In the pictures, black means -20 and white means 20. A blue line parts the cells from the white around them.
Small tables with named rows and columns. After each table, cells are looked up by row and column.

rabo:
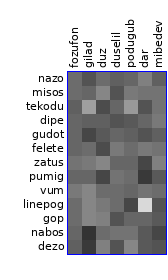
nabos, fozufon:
-4
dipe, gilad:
-5
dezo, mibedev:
-7
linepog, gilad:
1
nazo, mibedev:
-5
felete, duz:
-8
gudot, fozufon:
-4
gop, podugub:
-4
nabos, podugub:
-2
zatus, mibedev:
0
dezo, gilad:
-11
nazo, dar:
0
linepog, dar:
14

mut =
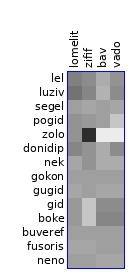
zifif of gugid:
5
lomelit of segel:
5
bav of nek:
7
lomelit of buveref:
5
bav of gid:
2
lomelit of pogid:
3
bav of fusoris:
5
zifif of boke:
11
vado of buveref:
5
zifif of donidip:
3
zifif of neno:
5
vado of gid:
2
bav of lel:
7
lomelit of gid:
4
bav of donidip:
7
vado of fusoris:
5
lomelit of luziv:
-2
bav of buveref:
5
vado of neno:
6
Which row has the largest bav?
zolo

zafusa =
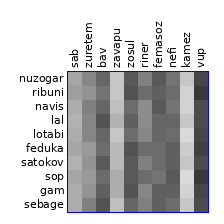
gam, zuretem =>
3
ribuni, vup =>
-11
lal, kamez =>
11
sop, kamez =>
14
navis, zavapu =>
10
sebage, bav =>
-7
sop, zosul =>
-6

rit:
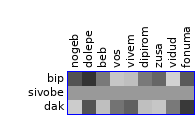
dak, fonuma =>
-11
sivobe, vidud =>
4
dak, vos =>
-2
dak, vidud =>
-1
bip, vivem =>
10
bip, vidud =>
13
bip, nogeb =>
-7
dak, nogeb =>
12
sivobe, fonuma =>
4
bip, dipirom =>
-1
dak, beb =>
10
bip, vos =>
11
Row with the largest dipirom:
dak

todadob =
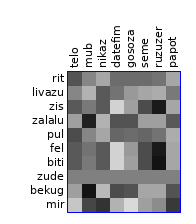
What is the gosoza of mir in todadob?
14
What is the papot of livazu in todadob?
-1
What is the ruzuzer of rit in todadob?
-2
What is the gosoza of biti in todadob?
5
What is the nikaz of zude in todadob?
0
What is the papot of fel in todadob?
6
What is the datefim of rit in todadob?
-3
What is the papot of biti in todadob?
6
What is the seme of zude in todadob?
0
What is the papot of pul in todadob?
7
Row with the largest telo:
mir

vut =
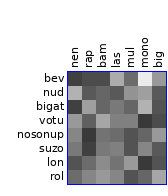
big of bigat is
-7
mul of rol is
-7
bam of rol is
4
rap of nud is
-6
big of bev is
4
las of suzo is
0
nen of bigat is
-10
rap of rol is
1
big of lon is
-7
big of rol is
6
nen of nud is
8
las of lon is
-2
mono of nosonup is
-4
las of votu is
0
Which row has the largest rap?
bigat

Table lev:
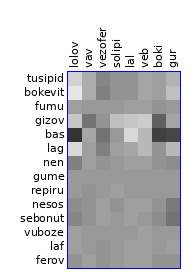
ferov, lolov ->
3
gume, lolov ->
4
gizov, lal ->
11
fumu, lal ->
5
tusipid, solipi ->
3
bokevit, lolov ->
16
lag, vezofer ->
0
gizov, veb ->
12
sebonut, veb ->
4
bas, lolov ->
-12
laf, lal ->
5
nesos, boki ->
3
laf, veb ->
5
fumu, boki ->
3
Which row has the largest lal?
bas

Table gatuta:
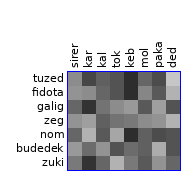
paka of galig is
5
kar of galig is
-12
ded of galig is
-7
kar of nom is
8
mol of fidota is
1
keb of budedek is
-3
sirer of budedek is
4
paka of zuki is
3
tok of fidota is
-7
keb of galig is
4
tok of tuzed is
-7
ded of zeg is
8
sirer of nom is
-4
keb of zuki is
-1
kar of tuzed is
-9
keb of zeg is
-1
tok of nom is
6
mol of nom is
-5
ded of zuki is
-4
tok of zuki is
8

